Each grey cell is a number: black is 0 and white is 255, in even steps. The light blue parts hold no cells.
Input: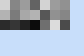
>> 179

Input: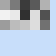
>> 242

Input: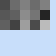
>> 87

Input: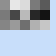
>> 122

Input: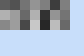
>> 177

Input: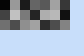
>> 66
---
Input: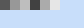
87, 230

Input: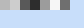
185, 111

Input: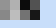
147, 23

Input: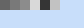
101, 194

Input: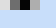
222, 174

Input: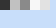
51, 226
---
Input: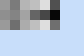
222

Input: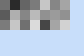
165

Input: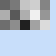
162

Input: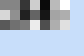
174

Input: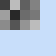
148

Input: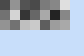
157

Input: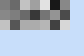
65

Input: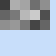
69

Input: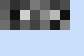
26

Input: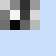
100
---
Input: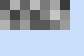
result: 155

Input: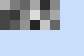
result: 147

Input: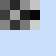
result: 121

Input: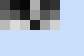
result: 198

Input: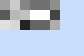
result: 35

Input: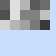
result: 161

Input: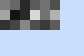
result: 134
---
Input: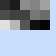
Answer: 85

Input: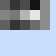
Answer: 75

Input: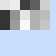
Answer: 248

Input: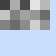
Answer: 140

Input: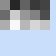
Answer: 183

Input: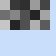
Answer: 80
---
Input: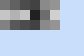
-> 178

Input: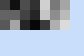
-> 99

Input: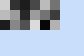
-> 156

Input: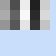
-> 99

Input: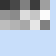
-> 139

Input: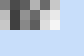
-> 64

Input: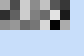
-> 97

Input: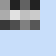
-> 225

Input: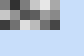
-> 148
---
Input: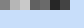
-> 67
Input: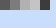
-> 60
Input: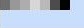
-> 3
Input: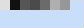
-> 151
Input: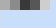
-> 206
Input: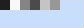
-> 151
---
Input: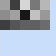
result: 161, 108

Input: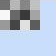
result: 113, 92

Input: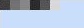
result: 63, 216

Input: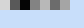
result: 214, 165

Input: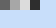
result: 99, 46

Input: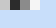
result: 200, 245

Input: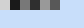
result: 210, 88

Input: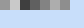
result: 152, 142

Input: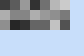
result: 61, 82
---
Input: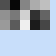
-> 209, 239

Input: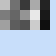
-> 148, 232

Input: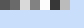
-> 130, 252

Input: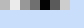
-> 112, 235

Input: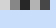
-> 39, 211

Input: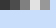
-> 128, 226

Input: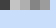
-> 175, 196

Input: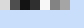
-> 47, 247
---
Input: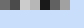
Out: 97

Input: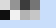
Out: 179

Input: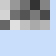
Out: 170

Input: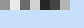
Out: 67

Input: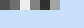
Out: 49

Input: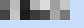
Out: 168

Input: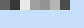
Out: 181

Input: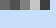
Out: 197

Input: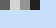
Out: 149
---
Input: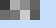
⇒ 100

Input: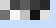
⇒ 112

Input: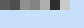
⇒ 143

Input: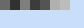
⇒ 126

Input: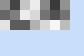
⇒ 92

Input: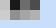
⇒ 76
